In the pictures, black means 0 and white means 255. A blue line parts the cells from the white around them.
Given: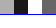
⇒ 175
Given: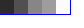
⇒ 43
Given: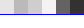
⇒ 229
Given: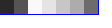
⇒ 41
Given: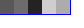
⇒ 88
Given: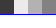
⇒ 58
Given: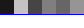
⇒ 24
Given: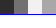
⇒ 45
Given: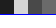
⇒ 30
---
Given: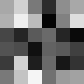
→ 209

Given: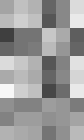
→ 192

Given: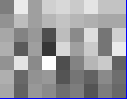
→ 235

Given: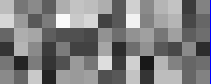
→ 118

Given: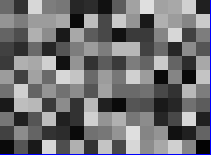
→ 50

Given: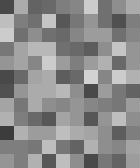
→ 171
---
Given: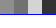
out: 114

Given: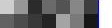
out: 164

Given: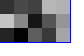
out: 93

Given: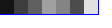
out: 132

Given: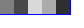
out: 217

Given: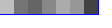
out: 171

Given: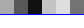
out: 196

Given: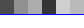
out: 53
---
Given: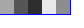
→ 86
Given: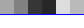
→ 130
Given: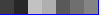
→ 39
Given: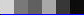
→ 121
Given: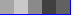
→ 201
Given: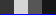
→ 213
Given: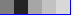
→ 36
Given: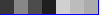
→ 135
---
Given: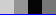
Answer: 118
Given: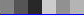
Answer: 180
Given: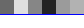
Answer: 178
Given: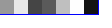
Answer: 20
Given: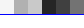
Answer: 115
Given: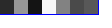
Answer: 88
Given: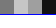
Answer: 18
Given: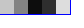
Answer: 221
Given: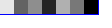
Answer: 0
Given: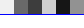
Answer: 146
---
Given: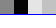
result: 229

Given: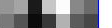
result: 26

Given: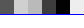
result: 186

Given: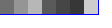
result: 183

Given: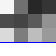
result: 39

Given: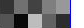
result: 66

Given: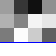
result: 16

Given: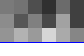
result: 78

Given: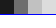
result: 193
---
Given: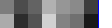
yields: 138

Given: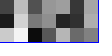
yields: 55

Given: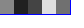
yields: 223

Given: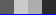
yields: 173

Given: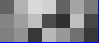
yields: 165

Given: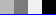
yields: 240

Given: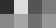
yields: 84

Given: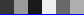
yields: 105

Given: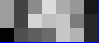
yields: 151
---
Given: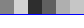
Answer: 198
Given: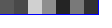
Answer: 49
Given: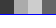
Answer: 102
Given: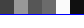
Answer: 16
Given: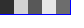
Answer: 109
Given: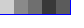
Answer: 91
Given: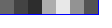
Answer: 83
